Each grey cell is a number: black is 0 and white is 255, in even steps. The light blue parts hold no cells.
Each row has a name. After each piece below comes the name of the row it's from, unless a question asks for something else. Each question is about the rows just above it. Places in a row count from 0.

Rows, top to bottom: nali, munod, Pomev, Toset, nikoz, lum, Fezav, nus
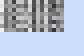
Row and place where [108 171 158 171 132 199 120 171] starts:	Fezav, 8
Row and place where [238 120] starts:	nali, 0

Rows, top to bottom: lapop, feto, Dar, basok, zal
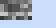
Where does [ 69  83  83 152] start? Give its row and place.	feto, 2
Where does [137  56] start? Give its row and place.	zal, 6
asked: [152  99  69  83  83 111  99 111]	Dar
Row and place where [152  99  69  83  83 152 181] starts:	feto, 0
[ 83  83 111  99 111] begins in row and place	Dar, 3
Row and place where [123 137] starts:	basok, 2

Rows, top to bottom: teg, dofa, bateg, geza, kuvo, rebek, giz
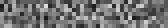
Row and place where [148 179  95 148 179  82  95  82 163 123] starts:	giz, 32
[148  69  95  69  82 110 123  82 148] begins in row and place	rebek, 2
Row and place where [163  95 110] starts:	geza, 32

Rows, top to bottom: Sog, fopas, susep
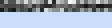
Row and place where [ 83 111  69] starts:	fopas, 17
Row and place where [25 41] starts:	fopas, 25
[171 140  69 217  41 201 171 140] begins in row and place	Sog, 9
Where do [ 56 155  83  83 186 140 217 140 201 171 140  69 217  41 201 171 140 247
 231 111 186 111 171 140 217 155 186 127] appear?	Sog
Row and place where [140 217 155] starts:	Sog, 23
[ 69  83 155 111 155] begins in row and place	susep, 18

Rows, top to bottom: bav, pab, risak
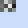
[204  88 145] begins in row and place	risak, 1
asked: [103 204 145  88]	bav
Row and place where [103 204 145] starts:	bav, 0
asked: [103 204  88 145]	risak
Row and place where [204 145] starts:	bav, 1

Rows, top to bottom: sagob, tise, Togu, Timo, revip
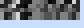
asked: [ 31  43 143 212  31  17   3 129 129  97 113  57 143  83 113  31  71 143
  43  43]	tise
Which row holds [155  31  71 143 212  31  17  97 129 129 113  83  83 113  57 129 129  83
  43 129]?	revip
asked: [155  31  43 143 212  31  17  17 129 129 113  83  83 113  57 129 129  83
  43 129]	Timo

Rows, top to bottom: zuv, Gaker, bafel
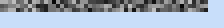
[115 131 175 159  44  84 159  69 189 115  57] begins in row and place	Gaker, 24
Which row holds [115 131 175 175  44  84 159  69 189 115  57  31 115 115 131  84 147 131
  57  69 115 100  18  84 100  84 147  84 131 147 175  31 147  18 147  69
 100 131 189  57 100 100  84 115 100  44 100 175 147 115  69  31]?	bafel
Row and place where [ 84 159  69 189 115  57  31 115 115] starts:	bafel, 5
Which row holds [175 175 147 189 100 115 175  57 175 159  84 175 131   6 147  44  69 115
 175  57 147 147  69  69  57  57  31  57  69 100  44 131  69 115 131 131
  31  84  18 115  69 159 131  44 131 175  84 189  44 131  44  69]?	zuv

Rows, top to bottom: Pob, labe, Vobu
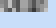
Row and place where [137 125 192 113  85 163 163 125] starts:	Pob, 0
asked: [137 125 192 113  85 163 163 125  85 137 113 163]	Pob
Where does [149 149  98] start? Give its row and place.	Vobu, 5
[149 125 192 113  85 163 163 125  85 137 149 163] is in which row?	labe
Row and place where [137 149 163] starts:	labe, 9
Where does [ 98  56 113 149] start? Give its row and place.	Vobu, 7

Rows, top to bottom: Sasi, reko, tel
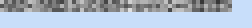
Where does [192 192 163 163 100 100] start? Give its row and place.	tel, 44
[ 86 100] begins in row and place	Sasi, 28
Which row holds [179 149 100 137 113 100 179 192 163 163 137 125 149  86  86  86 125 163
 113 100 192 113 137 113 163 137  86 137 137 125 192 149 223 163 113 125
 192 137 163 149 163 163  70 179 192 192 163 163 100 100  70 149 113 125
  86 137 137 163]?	tel
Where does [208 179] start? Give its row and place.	Sasi, 32

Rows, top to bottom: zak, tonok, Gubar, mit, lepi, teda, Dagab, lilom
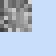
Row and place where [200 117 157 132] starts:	Gubar, 3
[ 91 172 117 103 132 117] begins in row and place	zak, 0
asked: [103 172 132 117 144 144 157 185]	Dagab
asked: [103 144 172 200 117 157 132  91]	Gubar

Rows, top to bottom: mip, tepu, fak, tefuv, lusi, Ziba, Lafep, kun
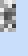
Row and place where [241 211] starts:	mip, 2
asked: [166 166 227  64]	tepu

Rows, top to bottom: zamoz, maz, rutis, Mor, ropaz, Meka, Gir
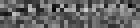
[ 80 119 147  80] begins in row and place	zamoz, 1
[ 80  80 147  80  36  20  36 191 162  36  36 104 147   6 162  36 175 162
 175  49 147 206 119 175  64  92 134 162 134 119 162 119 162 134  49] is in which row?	rutis
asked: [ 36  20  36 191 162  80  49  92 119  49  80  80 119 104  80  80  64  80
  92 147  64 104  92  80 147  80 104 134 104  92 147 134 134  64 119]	Mor

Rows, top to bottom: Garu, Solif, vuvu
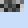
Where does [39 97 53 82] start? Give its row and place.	vuvu, 1
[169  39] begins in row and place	vuvu, 0
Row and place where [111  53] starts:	Solif, 1
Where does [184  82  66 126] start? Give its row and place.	Garu, 0

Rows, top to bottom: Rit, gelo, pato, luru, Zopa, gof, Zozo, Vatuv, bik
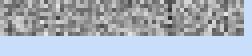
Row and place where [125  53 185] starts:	pato, 41
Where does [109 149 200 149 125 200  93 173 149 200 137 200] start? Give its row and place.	Rit, 5
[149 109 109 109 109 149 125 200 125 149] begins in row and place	pato, 18
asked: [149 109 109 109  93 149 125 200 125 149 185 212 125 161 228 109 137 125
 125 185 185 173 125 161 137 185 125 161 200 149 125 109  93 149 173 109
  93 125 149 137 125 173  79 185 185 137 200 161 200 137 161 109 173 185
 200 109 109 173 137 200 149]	gelo
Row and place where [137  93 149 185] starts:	Zopa, 48
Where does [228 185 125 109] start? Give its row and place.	luru, 56

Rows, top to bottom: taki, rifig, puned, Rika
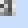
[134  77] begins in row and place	puned, 1
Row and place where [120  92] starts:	taki, 1
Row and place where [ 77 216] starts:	puned, 2
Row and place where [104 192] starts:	Rika, 2

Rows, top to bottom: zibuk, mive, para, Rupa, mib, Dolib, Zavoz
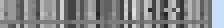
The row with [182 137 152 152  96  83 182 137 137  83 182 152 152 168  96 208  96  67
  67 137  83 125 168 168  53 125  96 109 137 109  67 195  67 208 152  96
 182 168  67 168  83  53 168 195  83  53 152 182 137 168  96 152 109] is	mib
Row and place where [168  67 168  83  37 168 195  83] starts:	Zavoz, 37
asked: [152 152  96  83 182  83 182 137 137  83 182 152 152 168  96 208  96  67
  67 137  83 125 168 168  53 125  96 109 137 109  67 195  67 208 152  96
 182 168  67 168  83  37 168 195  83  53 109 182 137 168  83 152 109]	Zavoz
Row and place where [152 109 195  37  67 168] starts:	para, 34

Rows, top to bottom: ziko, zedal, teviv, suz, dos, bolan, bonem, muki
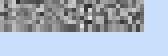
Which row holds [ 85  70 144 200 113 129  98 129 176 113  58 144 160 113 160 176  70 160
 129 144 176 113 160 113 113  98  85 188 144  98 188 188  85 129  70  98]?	suz
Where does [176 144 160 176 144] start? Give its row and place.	zedal, 4
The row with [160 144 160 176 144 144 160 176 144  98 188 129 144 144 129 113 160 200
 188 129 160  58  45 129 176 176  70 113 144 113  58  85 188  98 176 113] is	bolan
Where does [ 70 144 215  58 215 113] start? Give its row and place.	teviv, 18
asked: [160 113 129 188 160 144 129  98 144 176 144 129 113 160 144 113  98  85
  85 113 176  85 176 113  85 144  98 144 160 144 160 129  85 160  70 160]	muki

